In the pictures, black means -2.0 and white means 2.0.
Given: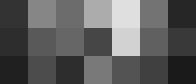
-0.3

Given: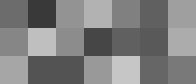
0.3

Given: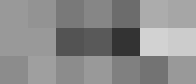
-0.1

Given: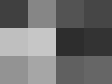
-0.7

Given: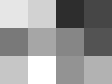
-1.3

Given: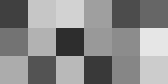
1.3

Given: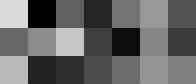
-0.5

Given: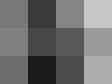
0.1
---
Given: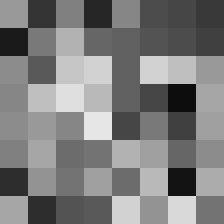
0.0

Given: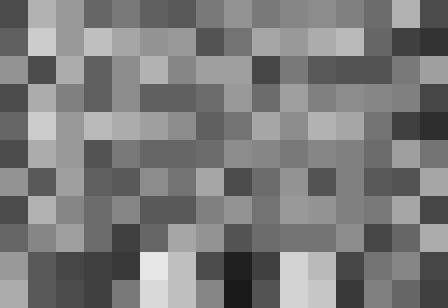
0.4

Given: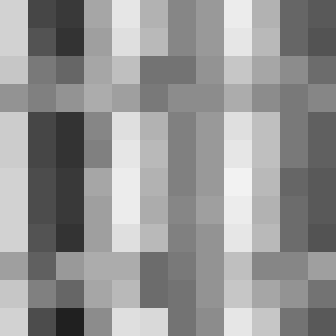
-1.1

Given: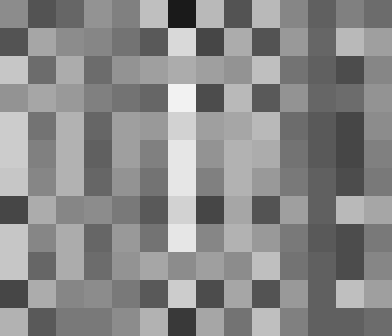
-0.4

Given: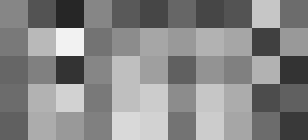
-1.4

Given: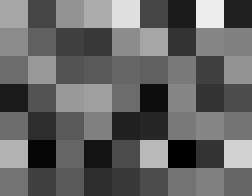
0.3

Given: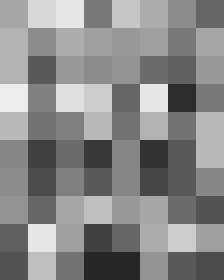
1.6
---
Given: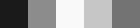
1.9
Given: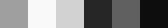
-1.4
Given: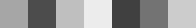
-1.0
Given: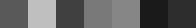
0.1
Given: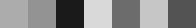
-0.3
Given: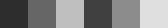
-1.0
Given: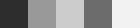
1.2
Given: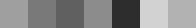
-1.3
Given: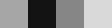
-1.7
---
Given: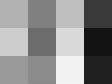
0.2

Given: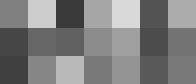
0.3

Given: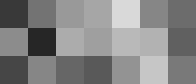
0.3

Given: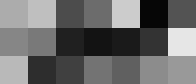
-0.5

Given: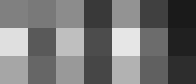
0.8

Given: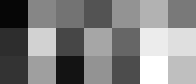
-0.8
